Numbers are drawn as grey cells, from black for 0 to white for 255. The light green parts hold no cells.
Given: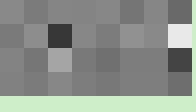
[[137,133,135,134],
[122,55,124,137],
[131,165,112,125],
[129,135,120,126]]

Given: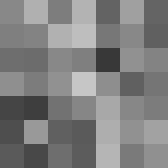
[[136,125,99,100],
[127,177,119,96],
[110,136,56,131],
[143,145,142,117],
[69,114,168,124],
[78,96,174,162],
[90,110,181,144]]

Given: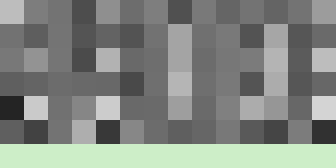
[[189,115,143,126,121,115,115],
[114,116,99,114,112,83,86],
[120,117,178,110,108,123,91],
[95,108,104,111,111,84,86],
[36,113,204,106,106,172,103],
[95,115,56,108,102,89,124]]

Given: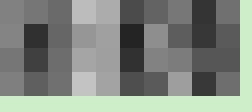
[[129,106,172,99,52],
[132,102,160,142,55],
[118,109,159,130,86],
[127,112,163,90,56]]

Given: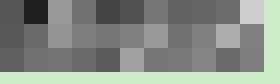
[[85,153,67,117,101,206],
[89,147,118,154,127,129],
[95,115,91,119,133,125]]

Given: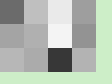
[[107,234],
[164,244],
[183,55]]

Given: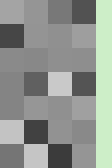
[[164,120],
[70,144],
[138,143],
[132,201],
[132,144],
[195,146],
[117,59]]

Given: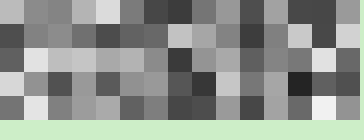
[[187,132,219,71,117,78,72,154],
[78,140,76,104,166,61,201,210],
[96,190,169,139,148,95,120,104],
[215,81,90,153,55,119,36,80],
[116,128,170,126,77,71,105,147]]
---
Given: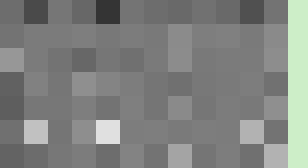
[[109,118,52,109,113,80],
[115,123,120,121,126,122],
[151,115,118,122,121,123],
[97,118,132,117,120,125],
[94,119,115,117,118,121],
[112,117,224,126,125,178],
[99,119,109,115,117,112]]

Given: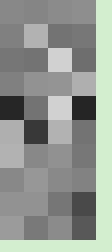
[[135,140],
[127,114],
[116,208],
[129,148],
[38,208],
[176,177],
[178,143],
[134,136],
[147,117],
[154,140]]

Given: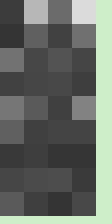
[[60,107],
[52,65],
[114,83],
[65,72],
[118,64],
[96,68],
[57,53],
[70,77],
[90,52]]

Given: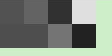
[[82,49],
[78,116]]

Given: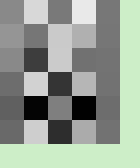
[[137,121,119],
[149,202,118],
[137,203,115],
[109,52,114],
[96,127,109],
[105,45,114]]

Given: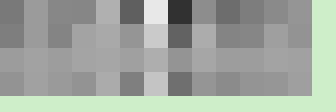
[[121,135,176,232,141,125,149],
[126,132,169,202,172,134,147],
[156,157,166,174,166,157,161],
[147,154,171,196,149,148,159]]
